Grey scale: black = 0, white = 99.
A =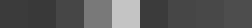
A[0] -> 23
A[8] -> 30
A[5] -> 23

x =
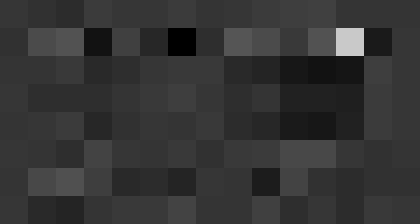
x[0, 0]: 21
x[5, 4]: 21
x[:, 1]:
[19, 29, 20, 18, 21, 20, 28, 16]
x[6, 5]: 17
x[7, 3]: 20
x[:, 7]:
[20, 18, 22, 21, 22, 19, 21, 20]
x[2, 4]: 18
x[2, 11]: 7
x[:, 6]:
[23, 0, 22, 24, 20, 22, 14, 26]
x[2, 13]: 24
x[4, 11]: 9
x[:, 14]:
[20, 21, 21, 21, 21, 20, 19, 21]
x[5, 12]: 21
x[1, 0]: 19
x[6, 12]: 17
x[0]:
[21, 19, 17, 23, 21, 21, 23, 20, 21, 23, 24, 25, 20, 20, 20]
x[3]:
[21, 18, 18, 18, 20, 22, 24, 21, 18, 20, 13, 13, 12, 23, 21]
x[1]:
[19, 29, 32, 7, 25, 15, 0, 18, 33, 29, 22, 32, 78, 10, 21]
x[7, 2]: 14
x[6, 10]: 26
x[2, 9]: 14
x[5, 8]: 22
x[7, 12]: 17
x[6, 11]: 19
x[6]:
[20, 28, 31, 24, 16, 17, 14, 21, 20, 11, 26, 19, 17, 19, 19]
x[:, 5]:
[21, 15, 21, 22, 21, 20, 17, 22]

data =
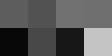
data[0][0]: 36
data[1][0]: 3
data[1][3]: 76

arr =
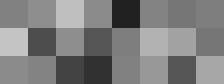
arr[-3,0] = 50
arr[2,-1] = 65
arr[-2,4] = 49
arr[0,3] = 54
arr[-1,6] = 33
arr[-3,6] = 46

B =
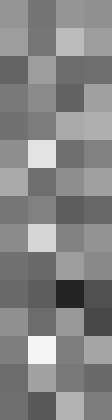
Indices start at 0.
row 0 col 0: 58
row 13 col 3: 41
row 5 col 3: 50
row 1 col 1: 46
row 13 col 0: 42
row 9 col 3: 53
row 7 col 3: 40
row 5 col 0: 55
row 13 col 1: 63
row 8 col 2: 50
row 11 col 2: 59
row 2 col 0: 39
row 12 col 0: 49
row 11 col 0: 56
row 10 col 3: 31
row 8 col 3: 57
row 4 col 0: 44

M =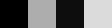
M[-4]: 0
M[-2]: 5
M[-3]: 67

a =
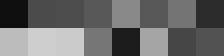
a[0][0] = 6
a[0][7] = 17
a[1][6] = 27
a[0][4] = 53
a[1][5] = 64
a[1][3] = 46

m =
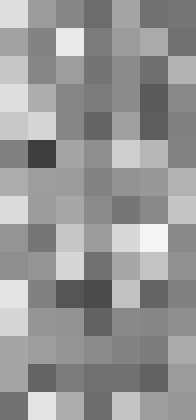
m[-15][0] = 86
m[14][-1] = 59
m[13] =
[64, 39, 48, 44, 44, 38, 60]
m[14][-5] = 67
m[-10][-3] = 80
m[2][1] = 52
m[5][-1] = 51
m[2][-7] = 77
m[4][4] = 62
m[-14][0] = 63
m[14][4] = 76
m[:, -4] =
[42, 48, 45, 48, 39, 55, 51, 54, 60, 44, 29, 38, 54, 44, 42]
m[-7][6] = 53
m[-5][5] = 39
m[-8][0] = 85
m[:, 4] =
[64, 60, 54, 54, 62, 80, 57, 46, 84, 65, 75, 53, 51, 44, 76]
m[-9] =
[67, 61, 60, 51, 57, 59, 69]
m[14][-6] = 88
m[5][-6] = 24
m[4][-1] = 50
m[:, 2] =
[52, 91, 61, 52, 52, 64, 60, 65, 77, 83, 33, 57, 58, 48, 67]
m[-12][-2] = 35
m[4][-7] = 78
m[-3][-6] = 61
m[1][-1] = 44
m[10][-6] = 50

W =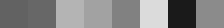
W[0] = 38
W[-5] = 63
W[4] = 50

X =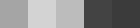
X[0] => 64
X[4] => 23

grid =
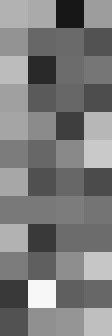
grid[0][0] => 69
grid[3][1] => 35
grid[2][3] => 46
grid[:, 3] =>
[61, 32, 46, 30, 71, 78, 29, 45, 42, 77, 40, 74]
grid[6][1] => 31
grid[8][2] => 42
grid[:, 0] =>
[69, 57, 73, 62, 64, 48, 65, 47, 69, 48, 22, 32]
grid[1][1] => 40
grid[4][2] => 24
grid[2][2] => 42
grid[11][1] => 56
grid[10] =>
[22, 96, 37, 40]
